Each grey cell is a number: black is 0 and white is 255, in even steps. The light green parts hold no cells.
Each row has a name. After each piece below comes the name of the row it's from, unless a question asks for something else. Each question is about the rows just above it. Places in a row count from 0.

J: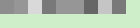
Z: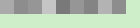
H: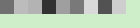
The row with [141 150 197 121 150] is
Z
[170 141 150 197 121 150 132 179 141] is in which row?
Z
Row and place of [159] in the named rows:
H, 4
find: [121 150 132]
Z
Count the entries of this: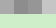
4
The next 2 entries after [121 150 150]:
[102 197]

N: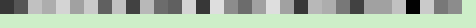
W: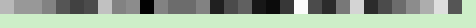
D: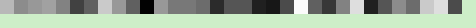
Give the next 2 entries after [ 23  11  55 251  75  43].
[120 212]
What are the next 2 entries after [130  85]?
[65 75]
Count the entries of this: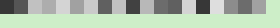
19
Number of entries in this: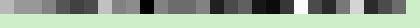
29
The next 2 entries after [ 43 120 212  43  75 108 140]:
[173 222]

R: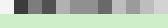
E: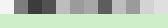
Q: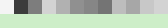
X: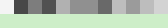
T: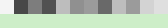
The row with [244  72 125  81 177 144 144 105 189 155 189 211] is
X
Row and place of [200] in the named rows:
Q, 10
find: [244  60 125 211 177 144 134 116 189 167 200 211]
Q

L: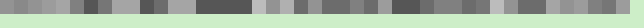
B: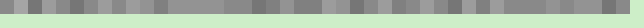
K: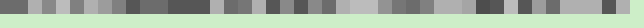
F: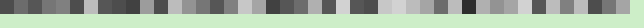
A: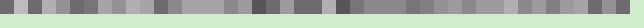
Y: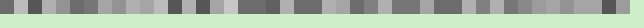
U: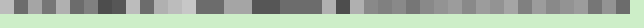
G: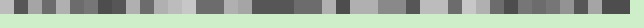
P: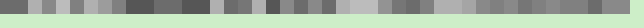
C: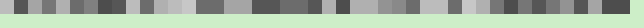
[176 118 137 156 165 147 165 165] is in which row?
Y
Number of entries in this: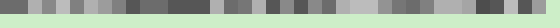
39
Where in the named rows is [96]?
Y, 19
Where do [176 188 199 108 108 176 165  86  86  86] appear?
G
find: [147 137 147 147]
B

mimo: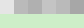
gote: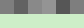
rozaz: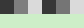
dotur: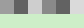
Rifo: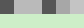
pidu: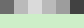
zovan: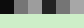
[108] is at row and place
pidu, 0
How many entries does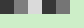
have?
5
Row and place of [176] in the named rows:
mimo, 2
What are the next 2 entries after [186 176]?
[196 186]
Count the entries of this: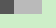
3
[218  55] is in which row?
rozaz

